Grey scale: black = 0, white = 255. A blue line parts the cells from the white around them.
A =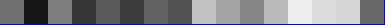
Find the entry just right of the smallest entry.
127
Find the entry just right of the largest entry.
220
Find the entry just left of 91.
55

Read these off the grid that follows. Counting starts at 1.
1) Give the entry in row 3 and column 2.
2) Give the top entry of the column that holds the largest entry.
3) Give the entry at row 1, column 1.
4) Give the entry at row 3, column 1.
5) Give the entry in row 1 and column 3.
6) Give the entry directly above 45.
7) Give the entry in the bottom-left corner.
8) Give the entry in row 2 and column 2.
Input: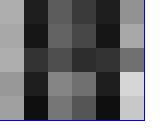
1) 51
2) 146
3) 174
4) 174
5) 92
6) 71
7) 160
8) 22
